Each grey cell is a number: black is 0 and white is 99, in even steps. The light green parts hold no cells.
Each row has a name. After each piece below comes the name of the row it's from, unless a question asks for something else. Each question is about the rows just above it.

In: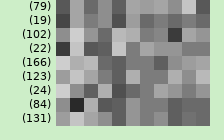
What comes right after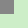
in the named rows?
[23]
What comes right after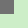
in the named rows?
[41]

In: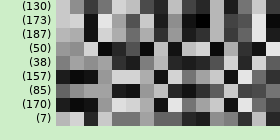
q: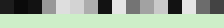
(170)
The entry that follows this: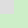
[82]

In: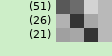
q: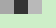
(21)
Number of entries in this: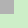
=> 1
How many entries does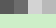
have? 4
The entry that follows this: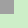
[65]
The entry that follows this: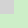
[72]
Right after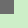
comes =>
[82]
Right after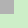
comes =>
[20]

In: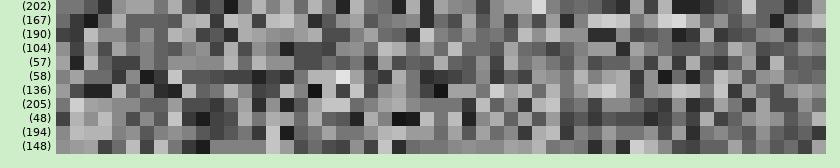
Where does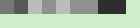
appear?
(190)
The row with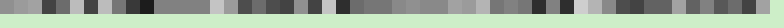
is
(148)

